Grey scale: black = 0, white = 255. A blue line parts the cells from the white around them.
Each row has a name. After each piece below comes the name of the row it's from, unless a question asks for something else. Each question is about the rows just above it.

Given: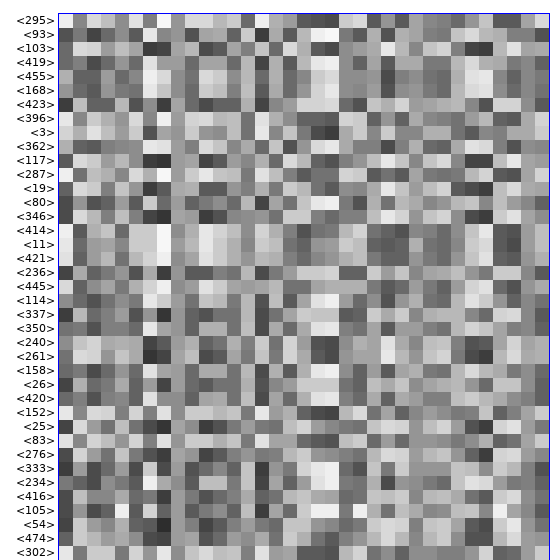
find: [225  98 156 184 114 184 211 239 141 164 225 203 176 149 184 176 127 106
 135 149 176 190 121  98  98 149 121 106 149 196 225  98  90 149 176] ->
<421>
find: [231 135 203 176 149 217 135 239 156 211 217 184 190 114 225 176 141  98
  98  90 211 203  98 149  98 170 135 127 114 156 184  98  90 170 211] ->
<396>
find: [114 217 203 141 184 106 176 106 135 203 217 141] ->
<455>

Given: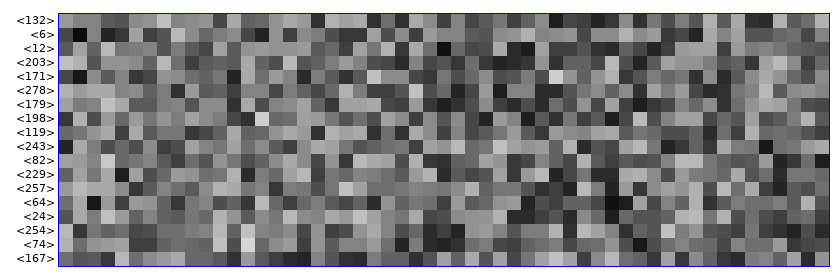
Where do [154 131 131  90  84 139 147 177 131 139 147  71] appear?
<6>
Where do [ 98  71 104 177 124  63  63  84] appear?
<278>
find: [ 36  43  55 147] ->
<203>
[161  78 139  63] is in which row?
<6>

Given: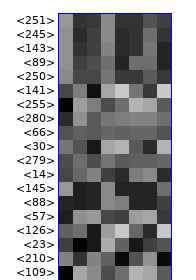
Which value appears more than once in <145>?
[36]
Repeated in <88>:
[36]
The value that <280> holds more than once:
[131]
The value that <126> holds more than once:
[200]

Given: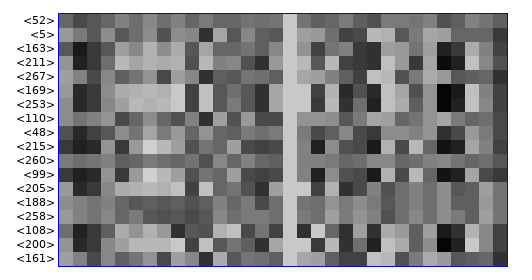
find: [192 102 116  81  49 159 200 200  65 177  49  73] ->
<205>
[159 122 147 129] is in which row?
<258>
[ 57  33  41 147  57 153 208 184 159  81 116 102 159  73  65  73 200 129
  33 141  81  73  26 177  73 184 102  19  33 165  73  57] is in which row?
<99>
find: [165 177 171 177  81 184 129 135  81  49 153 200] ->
<211>
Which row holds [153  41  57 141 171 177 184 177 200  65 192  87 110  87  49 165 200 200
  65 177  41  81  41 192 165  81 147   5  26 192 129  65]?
<169>

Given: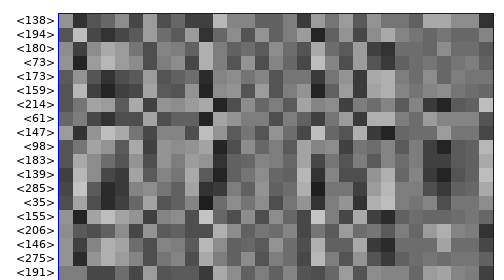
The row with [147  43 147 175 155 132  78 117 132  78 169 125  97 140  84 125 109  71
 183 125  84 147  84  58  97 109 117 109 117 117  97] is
<275>
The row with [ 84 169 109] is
<180>

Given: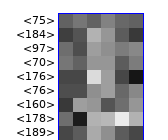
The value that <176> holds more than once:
[71]
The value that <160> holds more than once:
[150]
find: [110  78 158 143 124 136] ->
<97>
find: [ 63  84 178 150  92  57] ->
<184>
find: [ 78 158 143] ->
<97>
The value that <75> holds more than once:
[98]
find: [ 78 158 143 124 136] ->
<97>

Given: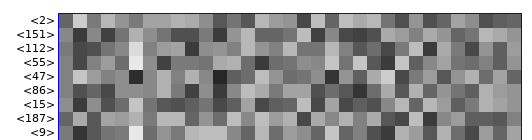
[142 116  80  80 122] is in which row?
<151>
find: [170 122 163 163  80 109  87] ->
<86>
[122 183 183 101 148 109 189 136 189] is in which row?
<187>

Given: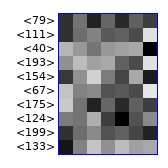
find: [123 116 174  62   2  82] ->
<124>
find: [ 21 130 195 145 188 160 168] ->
<133>
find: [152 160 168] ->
<40>
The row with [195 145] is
<133>

